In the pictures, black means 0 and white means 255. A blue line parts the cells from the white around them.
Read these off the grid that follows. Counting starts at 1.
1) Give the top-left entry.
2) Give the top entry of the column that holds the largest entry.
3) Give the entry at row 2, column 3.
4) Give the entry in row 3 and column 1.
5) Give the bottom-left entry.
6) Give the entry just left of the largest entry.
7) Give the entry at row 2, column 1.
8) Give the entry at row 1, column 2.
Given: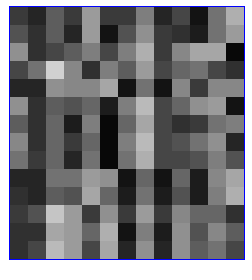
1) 58
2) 93
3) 93
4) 144
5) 48
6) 114
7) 82
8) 37

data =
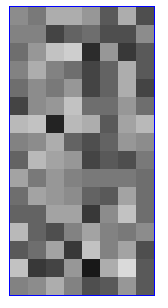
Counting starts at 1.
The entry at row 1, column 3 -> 173
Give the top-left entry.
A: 140
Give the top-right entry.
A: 78
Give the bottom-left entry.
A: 130
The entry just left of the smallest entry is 151
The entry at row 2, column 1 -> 130
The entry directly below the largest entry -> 151
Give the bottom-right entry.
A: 89
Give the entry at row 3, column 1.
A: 110
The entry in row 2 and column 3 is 68
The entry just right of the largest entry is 89
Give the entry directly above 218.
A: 163
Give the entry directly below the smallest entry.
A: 78
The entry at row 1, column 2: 121
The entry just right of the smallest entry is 173
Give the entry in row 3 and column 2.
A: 151
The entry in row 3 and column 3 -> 194
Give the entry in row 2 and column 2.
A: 130
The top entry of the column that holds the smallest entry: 151
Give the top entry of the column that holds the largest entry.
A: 173

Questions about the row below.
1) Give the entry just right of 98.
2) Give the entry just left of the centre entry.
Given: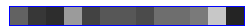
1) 55
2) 87

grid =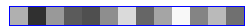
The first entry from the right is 112
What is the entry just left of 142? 79
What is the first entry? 176
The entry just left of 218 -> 142

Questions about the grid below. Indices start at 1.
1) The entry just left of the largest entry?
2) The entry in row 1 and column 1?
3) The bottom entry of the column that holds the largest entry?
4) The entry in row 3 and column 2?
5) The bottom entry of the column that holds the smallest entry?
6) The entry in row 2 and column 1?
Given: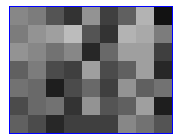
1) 159
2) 135
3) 63
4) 135
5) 84
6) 124

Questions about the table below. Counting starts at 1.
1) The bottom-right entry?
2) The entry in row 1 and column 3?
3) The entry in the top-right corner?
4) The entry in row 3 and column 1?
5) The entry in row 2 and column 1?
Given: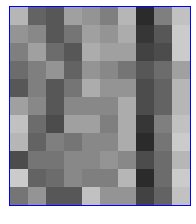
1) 193
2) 87
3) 193
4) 127
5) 148

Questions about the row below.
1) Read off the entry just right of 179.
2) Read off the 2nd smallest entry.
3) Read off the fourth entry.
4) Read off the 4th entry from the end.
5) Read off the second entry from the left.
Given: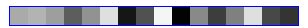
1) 158
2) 22
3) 93
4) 128
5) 179

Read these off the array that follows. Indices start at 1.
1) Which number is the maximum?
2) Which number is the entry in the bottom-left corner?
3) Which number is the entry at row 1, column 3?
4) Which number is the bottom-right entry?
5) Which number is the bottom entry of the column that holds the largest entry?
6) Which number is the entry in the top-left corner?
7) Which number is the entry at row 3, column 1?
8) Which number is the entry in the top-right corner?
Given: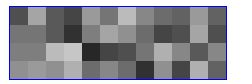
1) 198
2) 144
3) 89
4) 98
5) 176
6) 79
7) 126
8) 98

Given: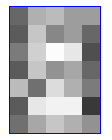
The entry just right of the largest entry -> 231
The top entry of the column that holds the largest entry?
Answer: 187
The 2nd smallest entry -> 79
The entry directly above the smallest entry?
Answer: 123
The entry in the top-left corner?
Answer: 103
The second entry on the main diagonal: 198
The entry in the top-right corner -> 157
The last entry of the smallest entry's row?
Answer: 57
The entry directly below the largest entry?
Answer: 146
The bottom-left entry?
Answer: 112

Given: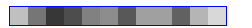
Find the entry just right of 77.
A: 129
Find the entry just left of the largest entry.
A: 181
